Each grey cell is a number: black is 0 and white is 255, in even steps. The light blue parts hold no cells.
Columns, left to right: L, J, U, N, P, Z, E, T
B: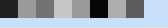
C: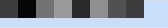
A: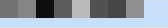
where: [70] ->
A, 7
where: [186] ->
A, 5
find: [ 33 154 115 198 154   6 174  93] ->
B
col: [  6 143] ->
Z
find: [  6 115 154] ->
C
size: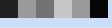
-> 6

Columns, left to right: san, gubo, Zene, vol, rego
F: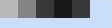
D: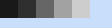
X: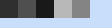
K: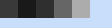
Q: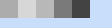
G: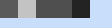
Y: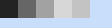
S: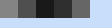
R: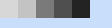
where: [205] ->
D, 5
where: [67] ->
Q, 5
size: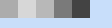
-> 5
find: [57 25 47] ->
K
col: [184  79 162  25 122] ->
Zene

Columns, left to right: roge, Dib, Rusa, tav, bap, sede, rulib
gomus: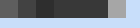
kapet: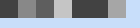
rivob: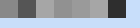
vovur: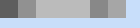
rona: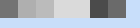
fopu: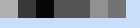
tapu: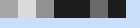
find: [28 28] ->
tapu
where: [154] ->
rivob, 5
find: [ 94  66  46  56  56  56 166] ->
gomus
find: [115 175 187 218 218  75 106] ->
rona
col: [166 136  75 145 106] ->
sede
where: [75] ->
rona, 6
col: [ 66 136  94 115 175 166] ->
roge

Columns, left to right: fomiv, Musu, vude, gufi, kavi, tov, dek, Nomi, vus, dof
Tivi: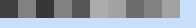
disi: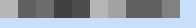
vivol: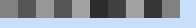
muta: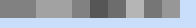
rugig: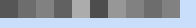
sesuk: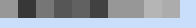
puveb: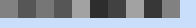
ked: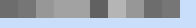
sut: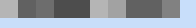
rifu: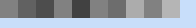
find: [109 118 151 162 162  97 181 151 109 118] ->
ked
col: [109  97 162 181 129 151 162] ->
Nomi
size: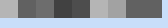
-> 9
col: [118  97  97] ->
Musu

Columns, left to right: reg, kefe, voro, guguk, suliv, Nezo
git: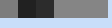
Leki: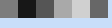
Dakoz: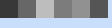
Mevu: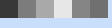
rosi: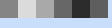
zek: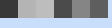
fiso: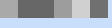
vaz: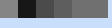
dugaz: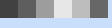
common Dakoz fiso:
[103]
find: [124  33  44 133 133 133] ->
git
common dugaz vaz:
[94]
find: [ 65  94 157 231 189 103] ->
dugaz
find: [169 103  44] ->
rosi
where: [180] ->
zek, 2
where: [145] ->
Dakoz, 5

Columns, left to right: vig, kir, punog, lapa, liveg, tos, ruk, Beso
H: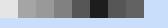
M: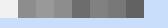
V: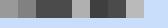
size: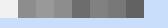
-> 8
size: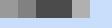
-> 5
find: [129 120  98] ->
M
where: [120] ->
M, 7
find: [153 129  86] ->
H

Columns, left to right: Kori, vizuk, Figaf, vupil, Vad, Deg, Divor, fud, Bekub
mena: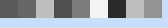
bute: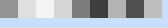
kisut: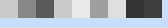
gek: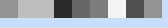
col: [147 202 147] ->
Kori
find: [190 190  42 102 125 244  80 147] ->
gek

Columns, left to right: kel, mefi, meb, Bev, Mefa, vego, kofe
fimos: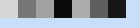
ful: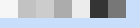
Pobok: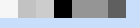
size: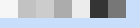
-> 7
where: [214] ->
fimos, 1
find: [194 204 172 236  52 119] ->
ful
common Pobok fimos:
[95]

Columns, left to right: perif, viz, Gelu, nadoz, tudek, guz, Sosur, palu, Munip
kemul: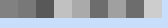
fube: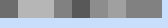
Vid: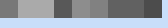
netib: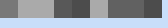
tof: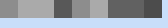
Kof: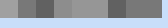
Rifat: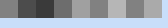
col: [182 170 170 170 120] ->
viz
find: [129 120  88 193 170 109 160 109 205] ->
kemul
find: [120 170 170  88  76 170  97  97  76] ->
netib

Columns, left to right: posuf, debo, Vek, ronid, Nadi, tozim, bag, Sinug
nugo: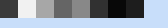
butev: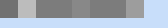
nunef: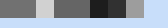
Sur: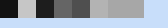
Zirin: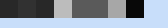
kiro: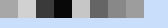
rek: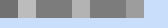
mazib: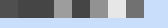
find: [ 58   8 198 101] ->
kiro
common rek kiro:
[157]
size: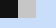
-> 2
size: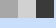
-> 3

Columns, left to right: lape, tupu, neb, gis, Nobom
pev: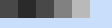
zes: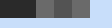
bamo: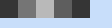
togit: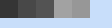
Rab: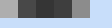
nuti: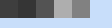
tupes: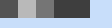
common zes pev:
[42]
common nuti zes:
[83]

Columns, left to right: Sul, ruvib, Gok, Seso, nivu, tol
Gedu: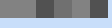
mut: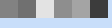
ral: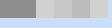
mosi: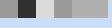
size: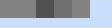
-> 5
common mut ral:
[142]
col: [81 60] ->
tol
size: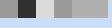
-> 6

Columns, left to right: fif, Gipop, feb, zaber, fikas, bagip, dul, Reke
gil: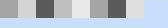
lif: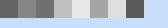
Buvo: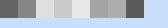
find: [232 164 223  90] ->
lif
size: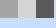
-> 3
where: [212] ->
gil, 2
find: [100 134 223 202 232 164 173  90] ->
Buvo
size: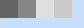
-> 4
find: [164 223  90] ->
lif

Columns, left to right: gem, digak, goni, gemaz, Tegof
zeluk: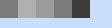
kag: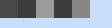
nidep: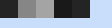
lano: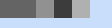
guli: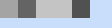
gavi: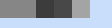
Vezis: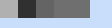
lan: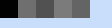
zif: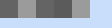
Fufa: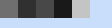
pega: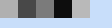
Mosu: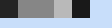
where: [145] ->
lano, 3
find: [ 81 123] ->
lan
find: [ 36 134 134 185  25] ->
Mosu
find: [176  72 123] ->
pega
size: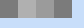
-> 4
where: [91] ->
zif, 4

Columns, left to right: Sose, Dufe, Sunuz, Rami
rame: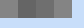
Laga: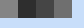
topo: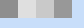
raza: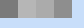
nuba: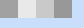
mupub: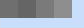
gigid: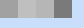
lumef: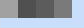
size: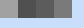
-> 4
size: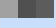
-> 3

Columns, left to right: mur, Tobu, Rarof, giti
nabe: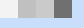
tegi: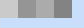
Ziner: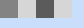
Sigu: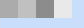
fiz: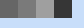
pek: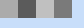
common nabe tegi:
[202]
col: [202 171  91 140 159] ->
Rarof
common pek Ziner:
[91]
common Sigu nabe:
[192]
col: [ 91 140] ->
Rarof
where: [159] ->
fiz, 3
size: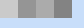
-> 4

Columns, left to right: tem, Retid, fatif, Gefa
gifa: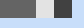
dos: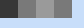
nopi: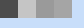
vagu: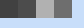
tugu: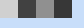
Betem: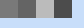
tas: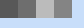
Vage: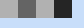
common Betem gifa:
[100]
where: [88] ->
tas, 1
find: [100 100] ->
gifa
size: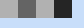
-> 4
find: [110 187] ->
tas
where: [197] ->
nopi, 2
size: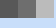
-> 3

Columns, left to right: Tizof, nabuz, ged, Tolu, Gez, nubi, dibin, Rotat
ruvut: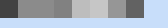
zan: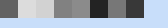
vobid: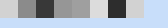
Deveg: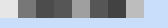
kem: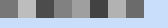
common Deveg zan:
[119]
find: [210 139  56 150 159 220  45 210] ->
vobid
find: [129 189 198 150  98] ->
ruvut
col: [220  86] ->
nubi

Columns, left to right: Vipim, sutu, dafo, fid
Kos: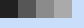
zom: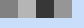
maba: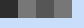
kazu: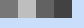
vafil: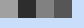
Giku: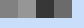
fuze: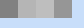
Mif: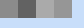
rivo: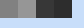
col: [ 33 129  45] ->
Vipim
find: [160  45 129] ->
vafil
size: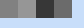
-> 4
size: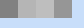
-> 4
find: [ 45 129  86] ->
vafil
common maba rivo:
[45]

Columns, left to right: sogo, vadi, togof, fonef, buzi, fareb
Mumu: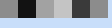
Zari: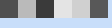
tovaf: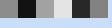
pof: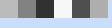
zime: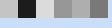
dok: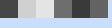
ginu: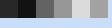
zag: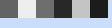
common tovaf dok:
[228]
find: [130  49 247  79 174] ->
pof
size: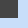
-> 1

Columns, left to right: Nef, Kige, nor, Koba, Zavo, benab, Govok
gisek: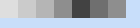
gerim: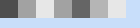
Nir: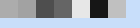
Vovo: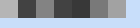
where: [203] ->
gisek, 2
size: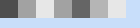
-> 7
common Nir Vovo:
[162]
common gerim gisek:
[181]
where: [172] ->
Nir, 1
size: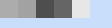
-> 5
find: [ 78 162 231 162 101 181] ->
gerim

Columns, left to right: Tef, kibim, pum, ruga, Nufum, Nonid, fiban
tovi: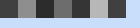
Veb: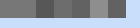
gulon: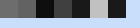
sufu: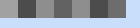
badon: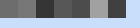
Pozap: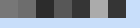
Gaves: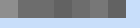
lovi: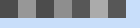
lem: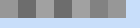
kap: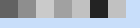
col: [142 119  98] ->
kibim
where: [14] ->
gulon, 3
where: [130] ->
lem, 6

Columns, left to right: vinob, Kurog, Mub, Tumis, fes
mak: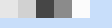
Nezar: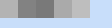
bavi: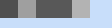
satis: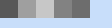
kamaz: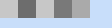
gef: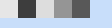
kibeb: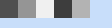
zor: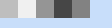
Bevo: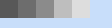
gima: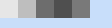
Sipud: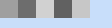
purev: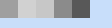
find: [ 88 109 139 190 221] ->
Bevo
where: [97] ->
Sipud, 4

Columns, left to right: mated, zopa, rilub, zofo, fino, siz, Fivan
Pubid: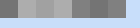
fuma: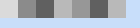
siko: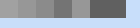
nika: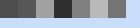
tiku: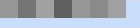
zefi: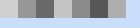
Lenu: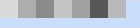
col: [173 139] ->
zopa
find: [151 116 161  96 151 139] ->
tiku
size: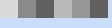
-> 6

